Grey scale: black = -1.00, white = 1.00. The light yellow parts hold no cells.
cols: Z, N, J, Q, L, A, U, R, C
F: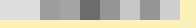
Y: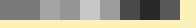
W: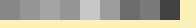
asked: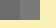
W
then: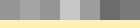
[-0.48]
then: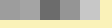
[0.17]
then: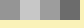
[-0.04]
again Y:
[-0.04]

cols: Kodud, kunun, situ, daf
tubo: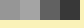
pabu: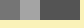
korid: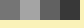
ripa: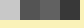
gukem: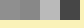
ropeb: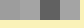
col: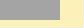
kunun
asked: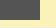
pabu
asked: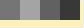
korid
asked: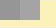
tubo
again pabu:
[-0.34]
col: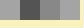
kunun

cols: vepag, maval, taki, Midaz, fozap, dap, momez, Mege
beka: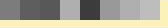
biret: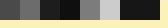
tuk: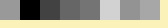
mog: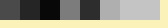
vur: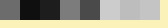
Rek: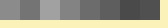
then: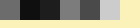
[0.48]
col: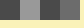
vepag

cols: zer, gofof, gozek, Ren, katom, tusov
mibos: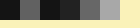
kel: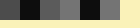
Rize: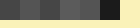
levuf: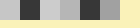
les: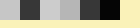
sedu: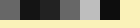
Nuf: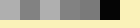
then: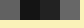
[0.32]
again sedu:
[-0.19]
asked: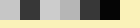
les

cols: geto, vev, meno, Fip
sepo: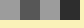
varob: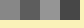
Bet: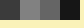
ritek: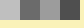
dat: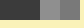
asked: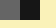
Bet
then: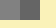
[-0.83]
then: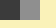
[-0.05]
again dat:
[-0.54]
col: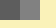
vev
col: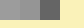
meno

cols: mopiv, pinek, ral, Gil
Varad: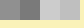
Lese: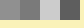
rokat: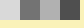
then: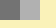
[-0.38]
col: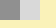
mopiv
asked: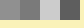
Lese
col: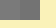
pinek
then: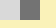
[0.39]

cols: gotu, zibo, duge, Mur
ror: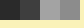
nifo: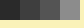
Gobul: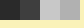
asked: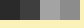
ror
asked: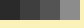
nifo

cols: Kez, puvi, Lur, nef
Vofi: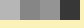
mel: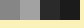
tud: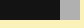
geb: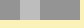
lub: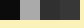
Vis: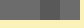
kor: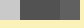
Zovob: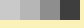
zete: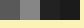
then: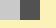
[-0.36]
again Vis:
[-0.15]
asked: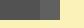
kor
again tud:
[-0.85]
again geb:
[0.16]
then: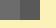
[-0.15]
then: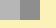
[-0.51]

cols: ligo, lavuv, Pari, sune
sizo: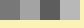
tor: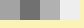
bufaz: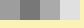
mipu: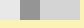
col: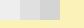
sune
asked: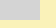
mipu
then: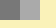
[0.76]
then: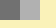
[0.87]
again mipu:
[0.66]
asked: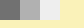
tor

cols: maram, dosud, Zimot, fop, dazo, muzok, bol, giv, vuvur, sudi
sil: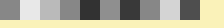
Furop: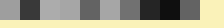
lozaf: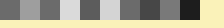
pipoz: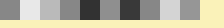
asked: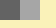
Furop
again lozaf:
[-0.16]

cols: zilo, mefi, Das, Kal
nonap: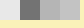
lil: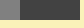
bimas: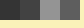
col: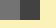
mefi
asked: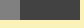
lil
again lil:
[-0.48]
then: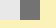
[0.42]
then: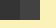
[0.16]

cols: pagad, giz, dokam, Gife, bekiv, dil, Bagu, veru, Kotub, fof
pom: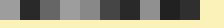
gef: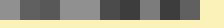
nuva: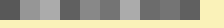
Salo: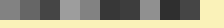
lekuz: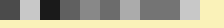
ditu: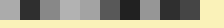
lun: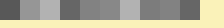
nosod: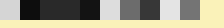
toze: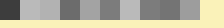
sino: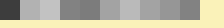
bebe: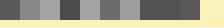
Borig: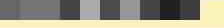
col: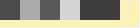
pagad
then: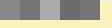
[-0.25]
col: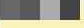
dokam
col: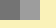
fof

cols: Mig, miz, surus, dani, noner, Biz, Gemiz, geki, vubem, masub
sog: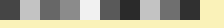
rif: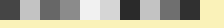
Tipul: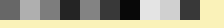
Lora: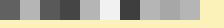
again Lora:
[0.42]
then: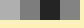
[-0.56]
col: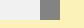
noner
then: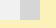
[-0.67]

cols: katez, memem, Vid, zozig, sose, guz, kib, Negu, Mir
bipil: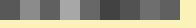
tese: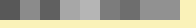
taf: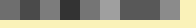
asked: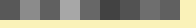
bipil
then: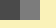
[-0.60]
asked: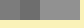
tese
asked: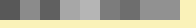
tese

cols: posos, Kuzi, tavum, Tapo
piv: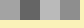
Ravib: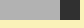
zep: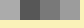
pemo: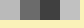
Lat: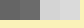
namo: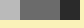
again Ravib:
[0.40]
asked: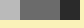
namo
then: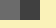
[0.51]
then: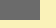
[-0.67]
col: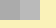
posos

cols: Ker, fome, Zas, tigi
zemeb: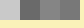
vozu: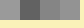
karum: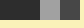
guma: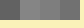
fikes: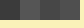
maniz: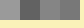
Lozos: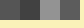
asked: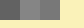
maniz
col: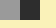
Ker
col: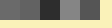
fome
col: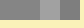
Zas
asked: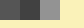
Lozos
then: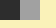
[-0.44]
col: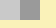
Ker

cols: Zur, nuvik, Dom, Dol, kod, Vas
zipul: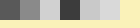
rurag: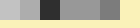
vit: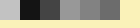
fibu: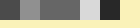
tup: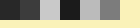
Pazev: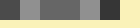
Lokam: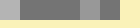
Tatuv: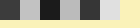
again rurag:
[0.19]
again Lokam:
[-0.09]
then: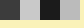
[-0.03]
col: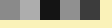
nuvik
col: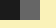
Dol

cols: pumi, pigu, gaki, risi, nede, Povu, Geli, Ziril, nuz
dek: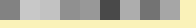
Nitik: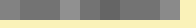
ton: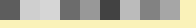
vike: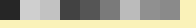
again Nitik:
[-0.10]
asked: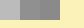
vike
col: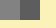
pumi

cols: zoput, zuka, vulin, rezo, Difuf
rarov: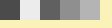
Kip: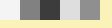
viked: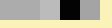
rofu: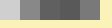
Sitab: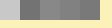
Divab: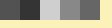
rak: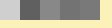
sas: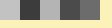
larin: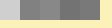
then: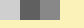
[-0.10]
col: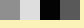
rezo
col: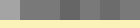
Difuf
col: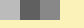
vulin
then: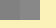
[-0.10]
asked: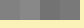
larin

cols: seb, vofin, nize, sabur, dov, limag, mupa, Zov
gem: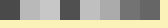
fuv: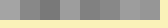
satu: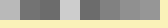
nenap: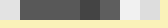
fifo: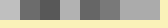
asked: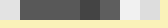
nenap
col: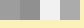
mupa
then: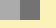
[-0.20]
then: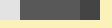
[-0.26]
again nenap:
[-0.31]
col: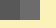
vofin

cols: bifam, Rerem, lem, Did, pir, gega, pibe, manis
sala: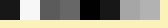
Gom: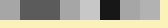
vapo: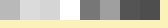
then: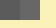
[-0.99]
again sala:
[-0.82]
